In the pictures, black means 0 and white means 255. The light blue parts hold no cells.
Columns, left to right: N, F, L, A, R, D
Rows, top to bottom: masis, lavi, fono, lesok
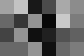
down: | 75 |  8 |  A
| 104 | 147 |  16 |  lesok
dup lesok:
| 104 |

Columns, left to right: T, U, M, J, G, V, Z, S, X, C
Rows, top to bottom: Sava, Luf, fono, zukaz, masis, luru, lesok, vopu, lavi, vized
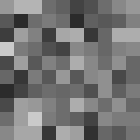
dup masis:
| 109 |
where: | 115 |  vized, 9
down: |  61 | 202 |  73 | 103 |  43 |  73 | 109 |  T
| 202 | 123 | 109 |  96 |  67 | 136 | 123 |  lavi

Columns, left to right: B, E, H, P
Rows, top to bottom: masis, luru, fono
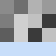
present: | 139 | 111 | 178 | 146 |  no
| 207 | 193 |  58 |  luru
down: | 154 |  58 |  P
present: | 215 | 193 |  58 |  no

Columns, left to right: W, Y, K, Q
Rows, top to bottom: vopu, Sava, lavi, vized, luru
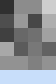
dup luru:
| 146 |
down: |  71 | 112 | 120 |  K
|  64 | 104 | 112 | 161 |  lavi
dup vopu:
| 140 |
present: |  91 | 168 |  no

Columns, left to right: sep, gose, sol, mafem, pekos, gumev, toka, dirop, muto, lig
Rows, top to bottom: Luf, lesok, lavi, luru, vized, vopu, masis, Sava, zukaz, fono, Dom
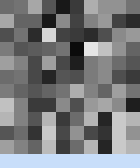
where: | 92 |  luru, 2
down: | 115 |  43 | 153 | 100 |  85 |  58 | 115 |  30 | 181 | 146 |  lig
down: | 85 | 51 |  sol
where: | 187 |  Dom, 3
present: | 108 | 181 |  yes
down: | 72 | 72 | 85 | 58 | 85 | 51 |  sol
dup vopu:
| 79 |

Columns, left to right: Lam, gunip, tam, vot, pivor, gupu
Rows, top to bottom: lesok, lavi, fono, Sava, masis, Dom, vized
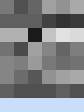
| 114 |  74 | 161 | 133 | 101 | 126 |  Sava
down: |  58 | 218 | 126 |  gupu
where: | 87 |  Dom, 2
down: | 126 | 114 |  gupu
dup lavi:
| 95 |

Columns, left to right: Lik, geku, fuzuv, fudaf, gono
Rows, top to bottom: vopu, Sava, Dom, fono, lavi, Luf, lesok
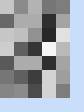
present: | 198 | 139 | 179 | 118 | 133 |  no
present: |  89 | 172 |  yes
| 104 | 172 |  Sava
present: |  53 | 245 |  yes

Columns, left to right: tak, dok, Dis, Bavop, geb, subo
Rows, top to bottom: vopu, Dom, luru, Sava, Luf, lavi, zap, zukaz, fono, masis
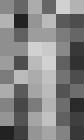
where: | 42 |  zukaz, 5
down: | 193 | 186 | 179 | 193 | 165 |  Bavop
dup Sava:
| 143 |
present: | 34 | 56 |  no
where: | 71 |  zukaz, 1
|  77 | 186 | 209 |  Luf
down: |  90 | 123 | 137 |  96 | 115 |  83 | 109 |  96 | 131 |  geb

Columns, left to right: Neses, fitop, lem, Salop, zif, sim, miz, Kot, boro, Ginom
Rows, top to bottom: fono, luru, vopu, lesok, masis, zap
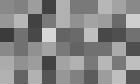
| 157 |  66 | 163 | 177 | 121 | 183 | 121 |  masis
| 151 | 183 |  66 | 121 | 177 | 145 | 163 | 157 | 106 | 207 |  luru
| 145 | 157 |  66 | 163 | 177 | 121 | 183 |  masis

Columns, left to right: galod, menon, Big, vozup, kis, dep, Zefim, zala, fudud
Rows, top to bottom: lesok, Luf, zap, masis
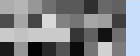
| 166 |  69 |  Luf
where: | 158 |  Luf, 7
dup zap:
| 202 |
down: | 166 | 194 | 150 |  menon
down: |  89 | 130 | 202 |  kis
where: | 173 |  lesok, 0
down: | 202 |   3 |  Big

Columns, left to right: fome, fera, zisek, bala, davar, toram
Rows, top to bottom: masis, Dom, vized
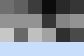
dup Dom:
| 147 |
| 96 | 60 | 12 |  masis
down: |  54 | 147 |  toram
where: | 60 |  masis, 2

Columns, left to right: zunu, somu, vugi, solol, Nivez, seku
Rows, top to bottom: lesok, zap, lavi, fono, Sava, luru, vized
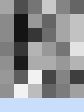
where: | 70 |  luru, 3
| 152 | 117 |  fono
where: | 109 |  lavi, 3

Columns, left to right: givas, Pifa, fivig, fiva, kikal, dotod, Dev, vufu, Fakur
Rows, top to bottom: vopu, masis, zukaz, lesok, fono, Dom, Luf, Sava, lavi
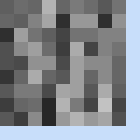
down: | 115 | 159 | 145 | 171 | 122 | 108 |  fivig
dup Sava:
| 68 |
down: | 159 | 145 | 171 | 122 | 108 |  fivig
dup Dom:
| 102 |

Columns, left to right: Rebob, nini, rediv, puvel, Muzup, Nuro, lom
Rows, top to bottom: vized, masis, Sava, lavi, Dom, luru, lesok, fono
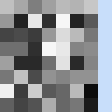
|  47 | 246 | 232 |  lavi
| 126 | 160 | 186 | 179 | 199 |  vized
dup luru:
| 146 |
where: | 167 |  vized, 1
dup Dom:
| 41 |
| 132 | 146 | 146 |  luru

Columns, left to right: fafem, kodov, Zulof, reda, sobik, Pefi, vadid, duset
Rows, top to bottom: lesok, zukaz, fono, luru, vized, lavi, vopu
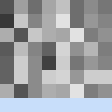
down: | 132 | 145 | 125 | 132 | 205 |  duset
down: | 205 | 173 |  reda
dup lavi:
| 205 |

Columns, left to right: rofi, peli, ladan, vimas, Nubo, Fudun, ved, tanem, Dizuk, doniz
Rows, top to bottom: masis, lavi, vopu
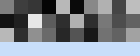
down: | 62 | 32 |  peli
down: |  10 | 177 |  Fudun
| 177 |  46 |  lavi

